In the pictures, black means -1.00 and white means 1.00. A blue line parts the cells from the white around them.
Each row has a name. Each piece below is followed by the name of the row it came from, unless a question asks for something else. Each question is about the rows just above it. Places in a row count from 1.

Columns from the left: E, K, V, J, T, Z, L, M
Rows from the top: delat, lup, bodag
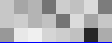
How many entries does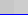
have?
2
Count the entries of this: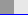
2
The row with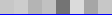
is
lup
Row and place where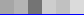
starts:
delat, 2

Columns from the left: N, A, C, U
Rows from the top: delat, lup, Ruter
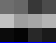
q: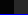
Ruter
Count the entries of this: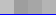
4
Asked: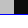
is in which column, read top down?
N
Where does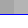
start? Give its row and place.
lup, 3
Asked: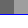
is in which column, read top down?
A
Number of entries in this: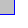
1
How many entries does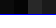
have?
4

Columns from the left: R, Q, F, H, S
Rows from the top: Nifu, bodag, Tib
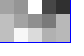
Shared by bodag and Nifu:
[0.28]
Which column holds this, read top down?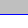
R
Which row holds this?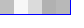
Tib
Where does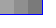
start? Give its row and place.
bodag, 2
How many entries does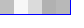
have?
5
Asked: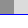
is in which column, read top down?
F

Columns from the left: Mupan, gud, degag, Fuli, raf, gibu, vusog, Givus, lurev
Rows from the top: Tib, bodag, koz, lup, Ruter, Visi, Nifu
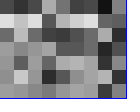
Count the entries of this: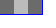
3
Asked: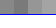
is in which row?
Nifu
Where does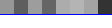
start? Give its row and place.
Ruter, 1
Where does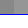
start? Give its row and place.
lup, 2

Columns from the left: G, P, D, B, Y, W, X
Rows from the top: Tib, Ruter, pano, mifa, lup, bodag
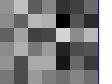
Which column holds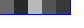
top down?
X
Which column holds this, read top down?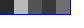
X
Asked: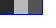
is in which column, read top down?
X
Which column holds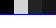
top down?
Y
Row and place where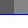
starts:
Tib, 3
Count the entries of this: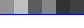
6
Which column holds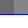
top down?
W

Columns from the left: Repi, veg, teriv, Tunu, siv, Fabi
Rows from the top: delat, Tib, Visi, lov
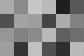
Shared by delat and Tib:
[0.34]
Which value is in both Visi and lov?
[0.45]
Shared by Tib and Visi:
[0.02]
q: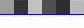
lov
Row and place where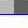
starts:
Visi, 4
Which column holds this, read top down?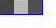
Tunu
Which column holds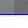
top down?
Fabi

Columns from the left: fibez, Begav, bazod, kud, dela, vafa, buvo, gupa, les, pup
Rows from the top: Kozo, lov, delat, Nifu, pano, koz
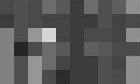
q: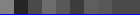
Nifu
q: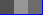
pano
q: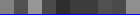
koz
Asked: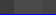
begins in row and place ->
delat, 6

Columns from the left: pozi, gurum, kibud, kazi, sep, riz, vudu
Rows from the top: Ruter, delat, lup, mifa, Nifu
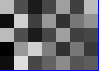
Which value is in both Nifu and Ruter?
[-0.44]
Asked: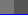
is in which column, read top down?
riz
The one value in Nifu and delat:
[-0.89]
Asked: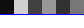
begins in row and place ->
delat, 1
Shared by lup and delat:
[-0.50]

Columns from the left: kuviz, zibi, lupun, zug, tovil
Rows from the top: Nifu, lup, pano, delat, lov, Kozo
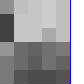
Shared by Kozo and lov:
[-0.05]
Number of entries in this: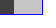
3

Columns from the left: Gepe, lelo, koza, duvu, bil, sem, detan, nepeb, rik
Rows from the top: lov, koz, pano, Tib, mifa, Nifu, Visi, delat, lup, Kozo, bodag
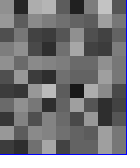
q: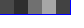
Tib
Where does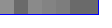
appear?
mifa
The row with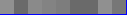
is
mifa
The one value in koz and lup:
[0.19]

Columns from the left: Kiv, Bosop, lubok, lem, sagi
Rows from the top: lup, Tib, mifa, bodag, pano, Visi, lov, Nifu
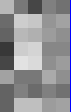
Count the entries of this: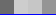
4
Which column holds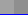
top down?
sagi
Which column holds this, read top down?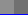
sagi
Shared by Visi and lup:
[-0.06]
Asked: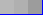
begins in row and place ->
mifa, 2
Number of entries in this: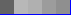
5

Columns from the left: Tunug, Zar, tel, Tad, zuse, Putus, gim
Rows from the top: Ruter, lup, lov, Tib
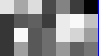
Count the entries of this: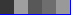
5
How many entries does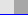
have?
2
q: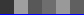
Tib
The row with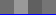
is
Tib
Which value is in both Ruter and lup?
[-0.53]
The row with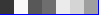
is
lov
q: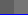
Tib

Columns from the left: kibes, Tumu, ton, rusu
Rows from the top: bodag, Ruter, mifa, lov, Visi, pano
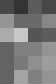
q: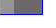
Ruter
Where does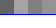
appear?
pano
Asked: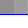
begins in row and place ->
Visi, 3

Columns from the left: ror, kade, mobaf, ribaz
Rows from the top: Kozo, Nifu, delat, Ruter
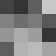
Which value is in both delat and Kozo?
[-0.59]
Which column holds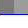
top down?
mobaf
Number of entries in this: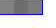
3

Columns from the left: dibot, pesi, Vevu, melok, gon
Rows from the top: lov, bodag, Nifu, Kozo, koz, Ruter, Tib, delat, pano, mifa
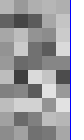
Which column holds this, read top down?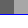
dibot
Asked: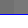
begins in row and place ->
mifa, 3
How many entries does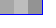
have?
3
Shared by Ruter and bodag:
[0.54]
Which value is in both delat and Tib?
[0.77]
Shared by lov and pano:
[0.43]
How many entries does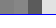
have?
4

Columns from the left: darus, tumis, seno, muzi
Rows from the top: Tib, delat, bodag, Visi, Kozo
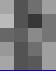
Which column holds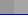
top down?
darus
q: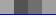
Tib

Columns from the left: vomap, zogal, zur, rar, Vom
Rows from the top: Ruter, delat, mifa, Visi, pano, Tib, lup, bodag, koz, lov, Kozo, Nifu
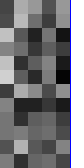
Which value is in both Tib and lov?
[-0.03]
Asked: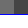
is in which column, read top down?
rar
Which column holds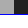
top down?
zogal
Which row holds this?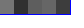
koz
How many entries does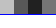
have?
4

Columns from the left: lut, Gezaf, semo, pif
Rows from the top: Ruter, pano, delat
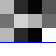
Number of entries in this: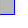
1
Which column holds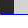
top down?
Gezaf
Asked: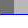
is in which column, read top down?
lut
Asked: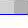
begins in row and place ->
pano, 2
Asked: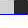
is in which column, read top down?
Gezaf
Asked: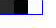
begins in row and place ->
delat, 2

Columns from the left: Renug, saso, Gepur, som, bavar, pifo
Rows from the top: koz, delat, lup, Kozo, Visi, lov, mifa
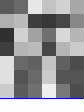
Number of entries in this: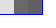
3
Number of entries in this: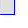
1
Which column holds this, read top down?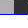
Renug

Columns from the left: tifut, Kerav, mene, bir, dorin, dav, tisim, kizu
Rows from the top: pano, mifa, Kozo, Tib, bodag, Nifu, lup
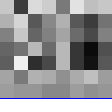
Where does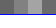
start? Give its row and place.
Kozo, 3
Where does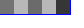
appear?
Tib
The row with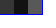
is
bodag
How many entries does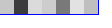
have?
7
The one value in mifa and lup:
[0.07]
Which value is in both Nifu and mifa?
[0.39]
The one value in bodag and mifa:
[-0.31]

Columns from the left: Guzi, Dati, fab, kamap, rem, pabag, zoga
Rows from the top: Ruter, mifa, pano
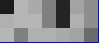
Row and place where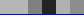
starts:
mifa, 2
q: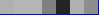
mifa
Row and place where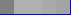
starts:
pano, 2
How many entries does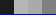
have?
4
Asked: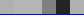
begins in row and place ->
mifa, 1
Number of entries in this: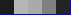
5

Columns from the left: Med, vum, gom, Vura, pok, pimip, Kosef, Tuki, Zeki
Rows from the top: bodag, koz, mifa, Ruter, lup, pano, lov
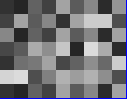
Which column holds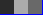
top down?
Tuki
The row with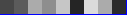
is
Ruter
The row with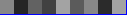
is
mifa
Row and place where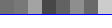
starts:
lup, 2

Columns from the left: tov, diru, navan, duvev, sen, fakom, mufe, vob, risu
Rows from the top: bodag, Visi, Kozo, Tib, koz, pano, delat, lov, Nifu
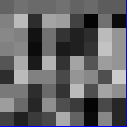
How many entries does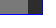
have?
3
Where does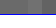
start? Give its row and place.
bodag, 3
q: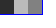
pano
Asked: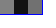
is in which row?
Kozo
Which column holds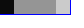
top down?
risu
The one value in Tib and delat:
[-0.60]
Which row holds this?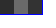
delat

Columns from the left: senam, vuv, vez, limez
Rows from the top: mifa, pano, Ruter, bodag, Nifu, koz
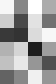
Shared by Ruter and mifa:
[0.94]
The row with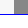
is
mifa
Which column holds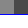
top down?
vuv

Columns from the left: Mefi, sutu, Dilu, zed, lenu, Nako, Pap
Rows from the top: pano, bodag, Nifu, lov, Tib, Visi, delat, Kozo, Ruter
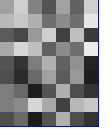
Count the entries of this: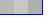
3
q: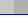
bodag
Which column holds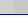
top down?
sutu
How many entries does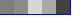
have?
5

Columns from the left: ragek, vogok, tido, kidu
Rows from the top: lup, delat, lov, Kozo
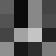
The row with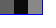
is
lup
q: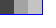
lov
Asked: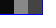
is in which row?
lup
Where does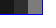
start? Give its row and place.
Kozo, 2
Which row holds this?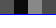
delat
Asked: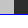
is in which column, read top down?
tido
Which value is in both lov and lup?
[-0.47]

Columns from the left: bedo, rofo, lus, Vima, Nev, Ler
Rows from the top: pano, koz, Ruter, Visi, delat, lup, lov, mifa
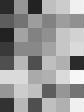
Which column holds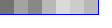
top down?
rofo
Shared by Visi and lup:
[0.71]
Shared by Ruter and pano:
[-0.73]
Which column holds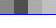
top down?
lus
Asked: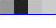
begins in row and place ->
pano, 2
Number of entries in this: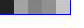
5

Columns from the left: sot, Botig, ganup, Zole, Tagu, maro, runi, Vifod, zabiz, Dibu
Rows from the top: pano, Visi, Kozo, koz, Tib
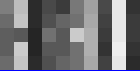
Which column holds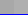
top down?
runi
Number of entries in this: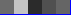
5
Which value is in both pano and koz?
[-0.60]
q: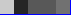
koz
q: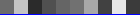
Visi
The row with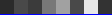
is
pano

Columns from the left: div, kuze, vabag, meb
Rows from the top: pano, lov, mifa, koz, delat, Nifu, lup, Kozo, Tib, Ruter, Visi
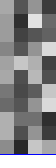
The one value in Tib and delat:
[0.38]
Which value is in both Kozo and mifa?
[-0.33]
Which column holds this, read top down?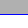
div

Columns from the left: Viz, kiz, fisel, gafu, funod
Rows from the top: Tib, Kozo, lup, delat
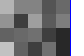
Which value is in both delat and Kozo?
[-0.51]
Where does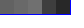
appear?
lup
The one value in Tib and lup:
[-0.18]
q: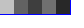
delat
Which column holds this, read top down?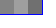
fisel
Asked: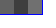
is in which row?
delat

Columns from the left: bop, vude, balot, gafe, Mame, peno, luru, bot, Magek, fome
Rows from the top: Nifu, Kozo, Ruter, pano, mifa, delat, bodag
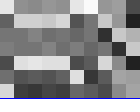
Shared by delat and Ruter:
[-0.13]
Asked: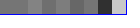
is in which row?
pano
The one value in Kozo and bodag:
[0.69]
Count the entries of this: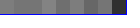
9
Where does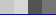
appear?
Kozo

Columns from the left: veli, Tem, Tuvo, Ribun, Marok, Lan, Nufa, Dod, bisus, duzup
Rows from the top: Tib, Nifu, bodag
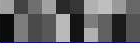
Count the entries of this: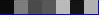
7
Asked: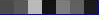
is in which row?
Nifu
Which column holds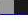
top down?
bisus
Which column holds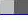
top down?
Dod
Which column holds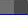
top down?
Tuvo
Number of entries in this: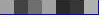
7
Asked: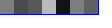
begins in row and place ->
Nifu, 2

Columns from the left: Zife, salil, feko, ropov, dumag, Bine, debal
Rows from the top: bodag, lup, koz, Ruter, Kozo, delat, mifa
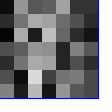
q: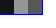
mifa
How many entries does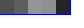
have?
5

